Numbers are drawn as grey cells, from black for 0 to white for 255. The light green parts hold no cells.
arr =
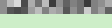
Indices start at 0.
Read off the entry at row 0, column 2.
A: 218
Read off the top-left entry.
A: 143
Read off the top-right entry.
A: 172
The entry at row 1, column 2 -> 74

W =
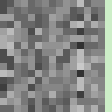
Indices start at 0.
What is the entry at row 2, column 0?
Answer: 160
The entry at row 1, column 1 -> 120
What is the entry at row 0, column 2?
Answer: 134
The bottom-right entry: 120
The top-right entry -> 134
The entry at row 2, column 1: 160
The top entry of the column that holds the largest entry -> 187
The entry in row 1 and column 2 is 104
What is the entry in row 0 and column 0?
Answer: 77
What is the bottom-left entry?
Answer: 104
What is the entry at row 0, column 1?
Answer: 90
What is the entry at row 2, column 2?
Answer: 104
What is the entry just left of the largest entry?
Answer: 160
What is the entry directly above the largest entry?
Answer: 187
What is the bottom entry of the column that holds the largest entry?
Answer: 187
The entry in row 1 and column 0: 77

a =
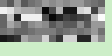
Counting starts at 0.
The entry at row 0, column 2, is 153
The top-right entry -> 101
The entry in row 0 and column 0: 125
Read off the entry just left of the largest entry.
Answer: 194
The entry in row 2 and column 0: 101
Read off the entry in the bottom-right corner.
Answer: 139
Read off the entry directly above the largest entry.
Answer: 167
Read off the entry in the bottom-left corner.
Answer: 22
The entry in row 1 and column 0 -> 240
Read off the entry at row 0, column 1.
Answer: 89
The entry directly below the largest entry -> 153
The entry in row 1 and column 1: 225

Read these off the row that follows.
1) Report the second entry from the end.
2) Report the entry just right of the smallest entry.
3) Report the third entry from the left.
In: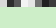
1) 32
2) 59
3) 87

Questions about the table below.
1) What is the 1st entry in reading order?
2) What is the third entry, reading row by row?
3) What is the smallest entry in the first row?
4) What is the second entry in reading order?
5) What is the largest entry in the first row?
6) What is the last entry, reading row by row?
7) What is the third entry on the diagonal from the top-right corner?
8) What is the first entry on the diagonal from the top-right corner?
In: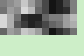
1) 126
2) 157
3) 20
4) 141
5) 199
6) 114
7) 126
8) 126

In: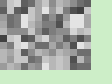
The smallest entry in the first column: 65
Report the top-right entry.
95
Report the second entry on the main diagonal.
198
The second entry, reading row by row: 198
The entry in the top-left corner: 125
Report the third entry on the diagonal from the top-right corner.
227
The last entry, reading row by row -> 110
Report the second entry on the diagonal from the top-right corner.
65
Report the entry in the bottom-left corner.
155
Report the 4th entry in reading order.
95
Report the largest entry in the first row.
212
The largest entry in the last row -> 227

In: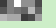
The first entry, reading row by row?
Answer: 60
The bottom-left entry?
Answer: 184
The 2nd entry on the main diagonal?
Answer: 128
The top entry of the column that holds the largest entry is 253
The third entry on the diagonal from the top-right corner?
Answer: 60

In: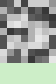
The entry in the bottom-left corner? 204
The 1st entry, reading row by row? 81
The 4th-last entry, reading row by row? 56
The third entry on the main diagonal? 191
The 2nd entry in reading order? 94
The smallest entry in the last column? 56
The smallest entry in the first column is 68
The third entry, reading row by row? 204
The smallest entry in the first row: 68
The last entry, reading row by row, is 230
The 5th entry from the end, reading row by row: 162
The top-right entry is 148
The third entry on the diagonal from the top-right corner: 81
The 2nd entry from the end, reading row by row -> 119
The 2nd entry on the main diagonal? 106
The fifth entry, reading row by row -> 204
